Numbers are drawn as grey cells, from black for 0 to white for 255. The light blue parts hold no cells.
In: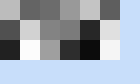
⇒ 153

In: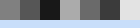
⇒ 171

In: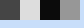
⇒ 151

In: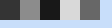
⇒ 217

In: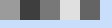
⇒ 224

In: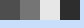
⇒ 45

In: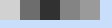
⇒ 132

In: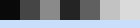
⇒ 36

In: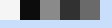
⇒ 49
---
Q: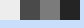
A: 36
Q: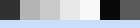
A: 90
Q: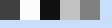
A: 128
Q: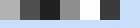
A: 59
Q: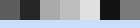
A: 122
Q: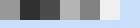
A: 239
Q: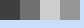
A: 150
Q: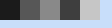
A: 198
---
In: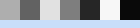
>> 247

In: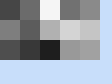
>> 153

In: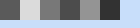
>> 148

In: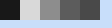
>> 92

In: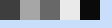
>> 234

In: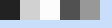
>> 81

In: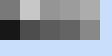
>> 100
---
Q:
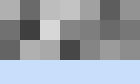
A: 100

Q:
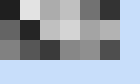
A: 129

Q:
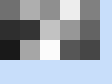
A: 25

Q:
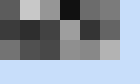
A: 115

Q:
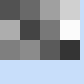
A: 127

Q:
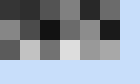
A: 91

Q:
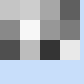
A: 79

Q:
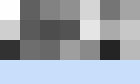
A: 50

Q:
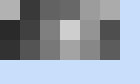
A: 50
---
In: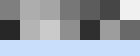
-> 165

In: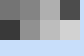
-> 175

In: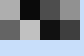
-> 77

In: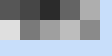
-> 43

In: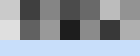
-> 133

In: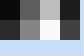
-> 189

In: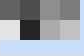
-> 142

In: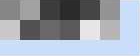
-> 60
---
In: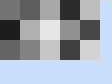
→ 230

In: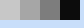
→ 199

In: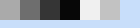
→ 240

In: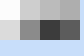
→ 252

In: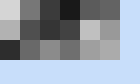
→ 213

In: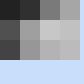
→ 199

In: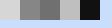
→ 214

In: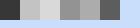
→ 217

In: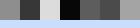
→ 220

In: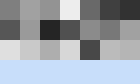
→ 237
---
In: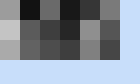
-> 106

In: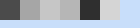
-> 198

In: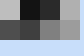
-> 42

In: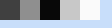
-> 8

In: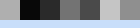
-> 42

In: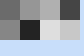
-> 176
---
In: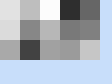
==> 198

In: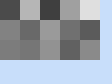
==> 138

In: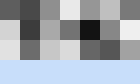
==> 162

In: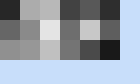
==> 25

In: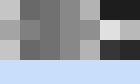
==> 41

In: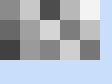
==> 118

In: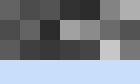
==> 119
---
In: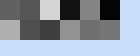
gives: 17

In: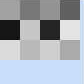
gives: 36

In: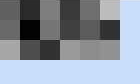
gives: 42

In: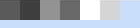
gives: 89

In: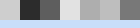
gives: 94

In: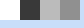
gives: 144
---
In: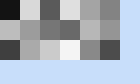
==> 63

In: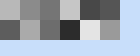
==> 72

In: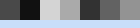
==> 50

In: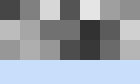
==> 56

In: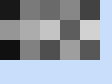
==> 24

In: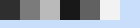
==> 47

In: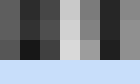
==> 31
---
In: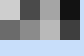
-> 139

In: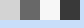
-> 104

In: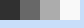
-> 104

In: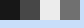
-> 71

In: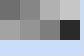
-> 148

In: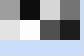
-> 253

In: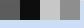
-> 13
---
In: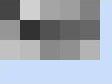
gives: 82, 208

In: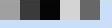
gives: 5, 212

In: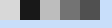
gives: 189, 216

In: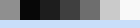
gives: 63, 249

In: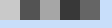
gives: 166, 201

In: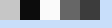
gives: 250, 250

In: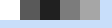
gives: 32, 255
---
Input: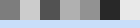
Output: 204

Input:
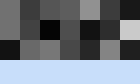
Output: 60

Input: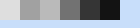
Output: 161

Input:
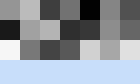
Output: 187

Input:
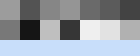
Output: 83

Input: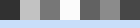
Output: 194

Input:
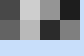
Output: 206
